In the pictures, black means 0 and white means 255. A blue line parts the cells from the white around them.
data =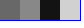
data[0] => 104
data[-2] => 19
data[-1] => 209

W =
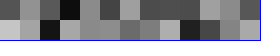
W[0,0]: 84
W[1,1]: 164
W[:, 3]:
[13, 167]
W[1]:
[197, 164, 20, 167, 138, 141, 107, 125, 174, 32, 71, 132, 169]
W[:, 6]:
[159, 107]
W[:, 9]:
[76, 32]

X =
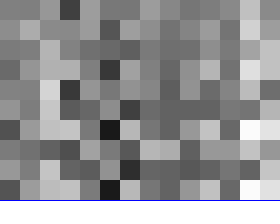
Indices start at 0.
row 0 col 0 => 128
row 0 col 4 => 157
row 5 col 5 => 141
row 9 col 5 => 26
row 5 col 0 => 148
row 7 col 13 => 151
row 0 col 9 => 118
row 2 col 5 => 105
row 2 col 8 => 111
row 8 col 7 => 101
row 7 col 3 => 79
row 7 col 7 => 182
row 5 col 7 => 107
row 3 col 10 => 181
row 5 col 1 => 125
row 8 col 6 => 46
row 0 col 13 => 138
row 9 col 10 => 193
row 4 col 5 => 120
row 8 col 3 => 99
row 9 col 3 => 193
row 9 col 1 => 156
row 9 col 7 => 118
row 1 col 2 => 138
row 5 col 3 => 91
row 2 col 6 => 95
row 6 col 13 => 227
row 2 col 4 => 112
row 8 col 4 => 92
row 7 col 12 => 194
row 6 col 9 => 152
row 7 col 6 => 88
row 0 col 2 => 151

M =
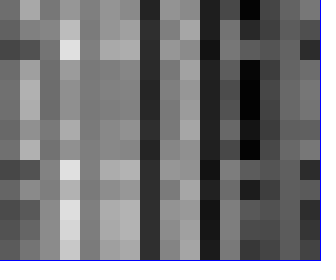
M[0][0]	110
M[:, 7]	[35, 47, 43, 42, 37, 39, 46, 36, 45, 46, 46, 47, 47]
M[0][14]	99
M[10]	[75, 89, 138, 222, 127, 172, 179, 46, 147, 153, 19, 126, 88, 81, 93, 45]
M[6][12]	20
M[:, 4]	[127, 123, 127, 121, 122, 121, 122, 126, 127, 122, 127, 125, 123]
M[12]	[91, 116, 139, 200, 123, 159, 169, 47, 132, 165, 27, 121, 55, 68, 91, 67]
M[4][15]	118
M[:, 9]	[138, 166, 139, 162, 150, 155, 166, 144, 146, 166, 153, 160, 165]
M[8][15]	44
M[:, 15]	[119, 79, 44, 109, 118, 116, 96, 119, 44, 90, 45, 53, 67]
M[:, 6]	[138, 160, 173, 134, 131, 130, 145, 134, 179, 151, 179, 179, 169]
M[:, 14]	[99, 92, 99, 100, 104, 104, 95, 104, 95, 94, 93, 91, 91]
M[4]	[112, 177, 109, 143, 122, 129, 131, 37, 127, 150, 32, 76, 3, 71, 104, 118]
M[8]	[71, 82, 130, 224, 127, 172, 179, 45, 150, 146, 18, 125, 92, 84, 95, 44]
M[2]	[70, 81, 116, 224, 127, 169, 173, 43, 150, 139, 18, 119, 92, 84, 99, 44]
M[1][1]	128
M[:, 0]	[110, 97, 70, 108, 112, 111, 104, 112, 71, 101, 75, 82, 91]
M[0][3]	150
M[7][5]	136
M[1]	[97, 128, 133, 188, 123, 149, 160, 47, 127, 166, 30, 115, 40, 63, 92, 79]
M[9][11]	108

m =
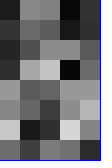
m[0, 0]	26
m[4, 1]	90
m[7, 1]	63
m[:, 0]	[26, 52, 37, 46, 153, 134, 199, 109]
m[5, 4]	180
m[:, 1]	[136, 106, 80, 167, 90, 102, 25, 63]
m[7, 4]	43
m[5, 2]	60
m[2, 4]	89
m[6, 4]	132
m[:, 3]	[8, 23, 139, 7, 152, 142, 215, 113]

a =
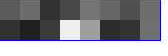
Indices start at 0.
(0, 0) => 90
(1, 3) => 238
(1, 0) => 49
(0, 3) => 71

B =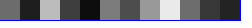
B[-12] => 108
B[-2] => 56
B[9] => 109
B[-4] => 234

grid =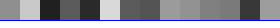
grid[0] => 143
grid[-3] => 122
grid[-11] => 91
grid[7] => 84
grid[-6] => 155

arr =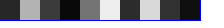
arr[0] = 39
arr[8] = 50
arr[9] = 15

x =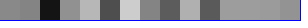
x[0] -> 137
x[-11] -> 183
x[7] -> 132
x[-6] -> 176

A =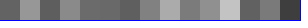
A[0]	99
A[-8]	129
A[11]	195
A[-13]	94
